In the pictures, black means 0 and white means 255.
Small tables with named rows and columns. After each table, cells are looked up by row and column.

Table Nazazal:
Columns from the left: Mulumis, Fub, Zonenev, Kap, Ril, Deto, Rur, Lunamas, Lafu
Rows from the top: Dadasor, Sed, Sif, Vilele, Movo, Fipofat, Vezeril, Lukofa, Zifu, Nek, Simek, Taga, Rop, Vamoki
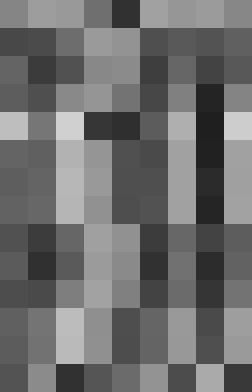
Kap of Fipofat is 149
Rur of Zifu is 103
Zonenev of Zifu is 102
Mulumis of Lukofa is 98
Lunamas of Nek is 44
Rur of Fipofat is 161
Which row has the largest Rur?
Movo

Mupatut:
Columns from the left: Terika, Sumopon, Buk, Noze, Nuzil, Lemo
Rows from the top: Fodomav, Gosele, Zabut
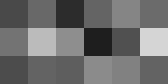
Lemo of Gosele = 213
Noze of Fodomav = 100
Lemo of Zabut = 99
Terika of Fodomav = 73
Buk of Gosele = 142
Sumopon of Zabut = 99
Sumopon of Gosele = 187
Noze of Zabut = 139
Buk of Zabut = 94
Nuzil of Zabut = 129
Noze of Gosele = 30
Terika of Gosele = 115
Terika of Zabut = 76
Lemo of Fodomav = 107
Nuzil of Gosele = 80
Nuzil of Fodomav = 133

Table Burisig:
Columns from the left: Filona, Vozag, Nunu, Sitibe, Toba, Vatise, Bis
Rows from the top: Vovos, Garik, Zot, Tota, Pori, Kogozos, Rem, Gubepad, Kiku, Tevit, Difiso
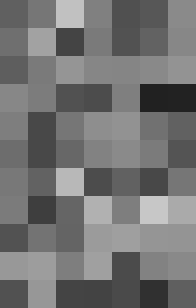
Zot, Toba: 133
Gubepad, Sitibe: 177
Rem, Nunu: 184
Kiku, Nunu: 100
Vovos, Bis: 138
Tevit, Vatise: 130
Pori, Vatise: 113
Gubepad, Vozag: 62
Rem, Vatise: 72
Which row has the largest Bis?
Gubepad

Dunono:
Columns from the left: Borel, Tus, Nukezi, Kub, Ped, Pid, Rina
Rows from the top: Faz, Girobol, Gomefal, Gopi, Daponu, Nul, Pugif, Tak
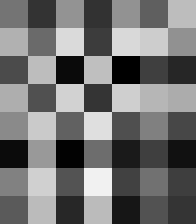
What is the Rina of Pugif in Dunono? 62
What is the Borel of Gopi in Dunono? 174
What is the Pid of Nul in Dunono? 63
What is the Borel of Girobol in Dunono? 177
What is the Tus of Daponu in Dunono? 202
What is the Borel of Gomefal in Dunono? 75
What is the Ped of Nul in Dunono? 26
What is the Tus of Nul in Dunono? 153
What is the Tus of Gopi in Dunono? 80
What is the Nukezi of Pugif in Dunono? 83
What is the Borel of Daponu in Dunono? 138
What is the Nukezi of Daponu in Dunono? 97
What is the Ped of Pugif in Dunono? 65
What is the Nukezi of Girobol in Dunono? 218
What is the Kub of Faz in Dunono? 50
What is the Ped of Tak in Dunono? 22
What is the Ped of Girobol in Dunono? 217
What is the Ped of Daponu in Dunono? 79
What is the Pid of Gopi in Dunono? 182
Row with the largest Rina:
Faz

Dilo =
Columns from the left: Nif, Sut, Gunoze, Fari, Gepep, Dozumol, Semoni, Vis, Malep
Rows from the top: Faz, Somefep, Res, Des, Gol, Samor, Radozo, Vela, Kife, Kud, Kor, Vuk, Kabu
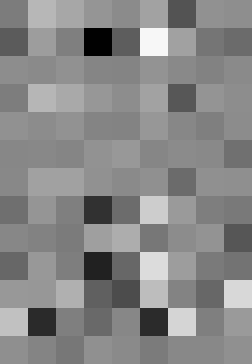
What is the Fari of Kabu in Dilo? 144
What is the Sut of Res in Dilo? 138
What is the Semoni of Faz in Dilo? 83
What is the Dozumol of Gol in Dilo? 151
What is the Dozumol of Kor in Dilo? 189
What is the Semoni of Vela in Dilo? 154
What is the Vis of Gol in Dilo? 127
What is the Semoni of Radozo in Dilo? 107
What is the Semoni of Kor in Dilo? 131
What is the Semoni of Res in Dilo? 137
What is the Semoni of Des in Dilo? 87
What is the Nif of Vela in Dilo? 111
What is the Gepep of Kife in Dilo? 173
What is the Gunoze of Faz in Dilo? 167
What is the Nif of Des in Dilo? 125

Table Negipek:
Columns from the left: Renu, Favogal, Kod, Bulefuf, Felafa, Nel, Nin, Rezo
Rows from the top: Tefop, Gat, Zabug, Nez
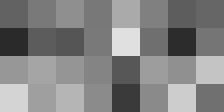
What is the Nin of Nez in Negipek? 205
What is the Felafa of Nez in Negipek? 58
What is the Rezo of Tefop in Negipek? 102
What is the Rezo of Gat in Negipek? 117
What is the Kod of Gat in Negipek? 85
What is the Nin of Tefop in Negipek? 93
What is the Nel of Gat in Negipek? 111
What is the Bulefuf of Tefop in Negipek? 120
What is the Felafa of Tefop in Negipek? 170

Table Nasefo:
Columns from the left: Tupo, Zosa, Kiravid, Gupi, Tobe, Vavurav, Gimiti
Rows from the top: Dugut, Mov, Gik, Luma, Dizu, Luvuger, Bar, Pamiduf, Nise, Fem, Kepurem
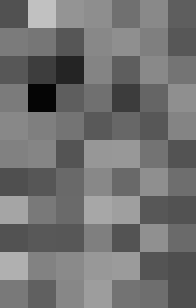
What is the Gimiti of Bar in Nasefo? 110
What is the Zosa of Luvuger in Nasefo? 133
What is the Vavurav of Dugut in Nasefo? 137
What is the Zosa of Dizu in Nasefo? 127
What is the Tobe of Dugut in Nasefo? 112
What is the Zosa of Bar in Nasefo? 86
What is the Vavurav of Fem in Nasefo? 84
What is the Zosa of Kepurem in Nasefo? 96

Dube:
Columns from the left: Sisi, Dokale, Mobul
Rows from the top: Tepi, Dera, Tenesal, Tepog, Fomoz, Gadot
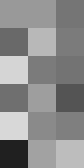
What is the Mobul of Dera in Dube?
123
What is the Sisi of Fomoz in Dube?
216
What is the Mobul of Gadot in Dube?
189
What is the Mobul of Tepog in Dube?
84
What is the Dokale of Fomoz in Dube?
138
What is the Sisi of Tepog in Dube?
111
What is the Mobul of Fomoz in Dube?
127
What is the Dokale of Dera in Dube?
184
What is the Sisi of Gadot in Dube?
32
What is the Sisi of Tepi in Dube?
153
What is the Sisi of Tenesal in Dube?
213

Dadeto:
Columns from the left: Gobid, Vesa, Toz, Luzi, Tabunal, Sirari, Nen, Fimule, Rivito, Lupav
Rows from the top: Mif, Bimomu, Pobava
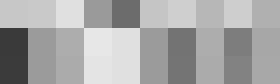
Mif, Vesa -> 201
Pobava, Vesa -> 155
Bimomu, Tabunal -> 224
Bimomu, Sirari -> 155
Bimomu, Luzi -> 231
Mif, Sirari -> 197
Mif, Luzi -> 154
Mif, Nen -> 207
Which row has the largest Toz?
Mif

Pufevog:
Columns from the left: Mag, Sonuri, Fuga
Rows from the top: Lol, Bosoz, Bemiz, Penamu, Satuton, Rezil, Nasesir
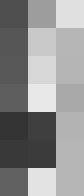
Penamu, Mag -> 94
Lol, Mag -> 78
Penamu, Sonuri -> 231
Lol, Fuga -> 224
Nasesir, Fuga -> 182
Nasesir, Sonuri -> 227
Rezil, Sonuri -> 59
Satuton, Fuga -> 179
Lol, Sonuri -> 157
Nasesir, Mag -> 96
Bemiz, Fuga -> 180
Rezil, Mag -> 57
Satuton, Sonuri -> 63
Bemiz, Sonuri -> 215
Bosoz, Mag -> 85
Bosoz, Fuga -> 182
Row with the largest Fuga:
Lol

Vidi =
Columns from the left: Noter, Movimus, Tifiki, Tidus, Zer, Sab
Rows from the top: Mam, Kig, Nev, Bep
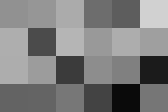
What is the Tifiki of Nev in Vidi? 59
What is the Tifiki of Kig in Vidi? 181
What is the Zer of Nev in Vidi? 128
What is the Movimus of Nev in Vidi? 156
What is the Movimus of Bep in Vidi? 100
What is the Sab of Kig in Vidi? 159
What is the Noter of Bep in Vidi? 99
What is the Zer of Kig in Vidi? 173
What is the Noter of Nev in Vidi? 173
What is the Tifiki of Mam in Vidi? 171
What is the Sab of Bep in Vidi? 118
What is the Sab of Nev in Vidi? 27
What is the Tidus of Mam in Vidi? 109

